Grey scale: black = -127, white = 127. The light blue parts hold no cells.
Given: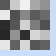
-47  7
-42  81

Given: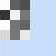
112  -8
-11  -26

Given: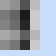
-27  -101
-18  -89

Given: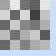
-25  88
75  7

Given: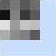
1  -70
28  68

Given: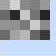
-87  71
17  -6
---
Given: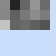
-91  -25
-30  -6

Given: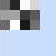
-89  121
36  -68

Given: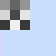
-26  20
-55  101

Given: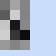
36  5
77  3

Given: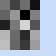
-62  -17
23  -127

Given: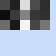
-95  93
-68  3

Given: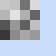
66  -12
98  47
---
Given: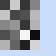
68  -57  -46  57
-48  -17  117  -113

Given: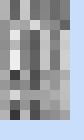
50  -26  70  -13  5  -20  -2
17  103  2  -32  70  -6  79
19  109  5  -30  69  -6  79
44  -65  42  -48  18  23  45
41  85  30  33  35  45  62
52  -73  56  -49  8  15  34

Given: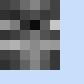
-79  -86  -62  -50  -70  -62
-76  -65  -41  -10  -45  -61
-64  -56  -10  11  -31  -72

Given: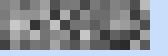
-4  25  18  17  44  -72  47  -54  14  -18  -18  4  21  -67  1
-26  43  6  56  -11  9  19  -68  70  -8  -73  -29  -47  -72  37

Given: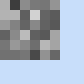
51  52  -32  82  -27  -36
-29  10  59  -31  -38  37
-14  -14  -9  -54  18  -24

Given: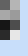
40  27
-85  103

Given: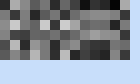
-4  -71  -1  -88  -36  -9  -75  -18  2  11  10  0  -72
3  -59  -65  -26  -30  -14  -46  -21  8  30  16  12  -72
-37  5  -33  53  -6  -81  59  -88  -63  -80  -91  5  -70

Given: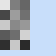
-56  29  -15
-37  -17  82

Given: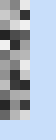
74  44  -77
-92  -51  -35
-16  45  55
17  -79  71
-17  44  50
-25  54  89
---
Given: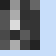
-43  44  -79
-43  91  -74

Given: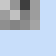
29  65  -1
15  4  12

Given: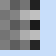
-10  3  51
2  -37  -9

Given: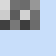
76  -35  82
-63  -7  -66

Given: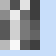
10  107  -22
-38  82  -4

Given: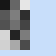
-39  -1  -81
-46  -15  -59

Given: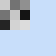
-11  71  -107
-91  83  92
